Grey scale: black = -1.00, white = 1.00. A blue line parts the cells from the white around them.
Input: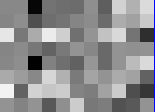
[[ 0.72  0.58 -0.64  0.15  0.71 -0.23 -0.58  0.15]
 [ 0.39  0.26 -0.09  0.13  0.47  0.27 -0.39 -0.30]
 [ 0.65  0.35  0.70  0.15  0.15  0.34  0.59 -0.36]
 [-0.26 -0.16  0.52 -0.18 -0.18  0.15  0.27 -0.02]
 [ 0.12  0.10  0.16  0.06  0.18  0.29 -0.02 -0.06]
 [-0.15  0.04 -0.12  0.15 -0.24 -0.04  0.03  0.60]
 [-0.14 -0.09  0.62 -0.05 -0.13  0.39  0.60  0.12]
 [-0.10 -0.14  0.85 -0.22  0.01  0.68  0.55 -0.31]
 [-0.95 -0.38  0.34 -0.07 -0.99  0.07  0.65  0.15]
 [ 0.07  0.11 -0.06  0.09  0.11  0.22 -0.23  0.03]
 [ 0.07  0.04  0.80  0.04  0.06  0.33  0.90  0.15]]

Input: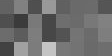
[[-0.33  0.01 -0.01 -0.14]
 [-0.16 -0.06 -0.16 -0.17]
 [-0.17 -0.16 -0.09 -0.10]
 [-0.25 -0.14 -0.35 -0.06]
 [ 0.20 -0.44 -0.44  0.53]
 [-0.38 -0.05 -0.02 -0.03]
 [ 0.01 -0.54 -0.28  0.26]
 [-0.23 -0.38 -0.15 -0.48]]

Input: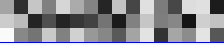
[[-0.78  0.52 -0.32]
 [ 0.76  0.62  0.79]
 [ 0.73 -0.84  0.10]
 [-0.44  0.06  0.30]
 [-0.03 -0.01 -0.60]
 [ 0.76  0.55  0.78]
 [-0.45  0.01  0.29]
 [ 0.53 -0.79 -0.30]
 [-0.71 -0.09  0.06]
 [ 0.03 -0.48  0.19]
 [ 0.34 -0.57  0.64]
 [ 0.68 -0.72  0.01]
 [ 0.00 -0.38  0.58]
 [ 0.55 -0.72 -0.09]
 [-0.64  0.47  0.07]
 [ 0.29  0.60  0.96]]

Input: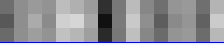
[[ 0.41  0.59  0.44]
 [-0.13 -0.24 -0.15]
 [ 0.20  0.17  0.20]
 [ 0.17  0.08  0.16]
 [-0.13 -0.27 -0.16]
 [ 0.06  0.12  0.06]
 [ 0.47  0.58  0.50]
 [-0.06 -0.04 -0.06]
 [-0.62 -0.87 -0.67]
 [ 0.22  0.32  0.25]
 [ 0.38  0.68  0.43]
 [ 0.48  0.63  0.51]
 [ 0.15  0.09  0.15]
 [ 0.21  0.34  0.24]
 [ 0.11  0.11  0.12]
 [-0.14 -0.31 -0.17]]

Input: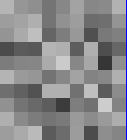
[[ 0.40  0.16  0.00 -0.19  0.12  0.38  0.10  0.03  0.36  0.04]
 [ 0.08 -0.13 -0.05 -0.39 -0.58  0.07 -0.29  0.61  0.21  0.11]
 [ 0.06 -0.15 -0.37  0.37  0.31  0.03  0.50 -0.11  0.10 -0.40]
 [ 0.28  0.23  0.19 -0.27  0.06  0.28 -0.11 -0.01  0.21  0.22]
 [ 0.06  0.14 -0.02  0.37  0.59  0.06  0.38 -0.53 -0.04 -0.15]
 [-0.09 -0.09 -0.21  0.41  0.34 -0.10  0.38 -0.27 -0.09 -0.29]
 [ 0.12  0.37  0.50 -0.31  0.05  0.18 -0.36 -0.18 -0.03  0.46]
 [ 0.18  0.28  0.33 -0.29  0.04  0.21 -0.24 -0.09  0.08  0.33]
 [ 0.42  0.23  0.16 -0.41 -0.03  0.41 -0.13  0.14  0.37  0.23]]

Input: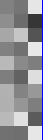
[[ 0.80 -0.58 -0.34  0.82 -0.01  0.74  0.19 -0.01 -0.29  0.81]
 [-0.08 -0.15  0.55 -0.11  0.08 -0.23  0.03  0.18  0.76 -0.13]
 [ 0.01  0.11  0.31  0.01  0.45 -0.01  0.39  0.38  0.45 -0.11]]

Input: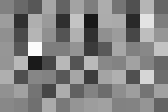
[[-0.21 -0.02  0.18  0.53 -0.19 -0.15  0.26 -0.22]
 [ 0.42  0.78  0.49  0.07  0.02  0.68 -0.09  0.17]
 [-0.37 -0.68 -0.44  0.00  0.27 -0.37  0.24  0.03]
 [-0.09  0.33  0.22  0.31  0.03  0.38  0.11  0.02]
 [ 0.36  0.35  0.13 -0.30  0.07  0.29 -0.15  0.26]
 [-0.01 -0.81 -0.62 -0.54  0.46 -0.52  0.03  0.23]
 [ 0.28  0.54  0.39  0.16 -0.34  0.30 -0.24  0.17]
 [-0.22 -0.63 -0.34 -0.01  0.44 -0.31  0.36 -0.05]
 [ 0.30  0.21  0.13 -0.01 -0.44  0.02 -0.45  0.33]
 [-0.32  0.37  0.42  0.97 -0.80  0.05 -0.09 -0.12]
 [-0.18 -0.62 -0.42 -0.31  0.45 -0.38  0.26  0.03]
 [ 0.01  0.23  0.13  0.18  0.17  0.37  0.14  0.07]]
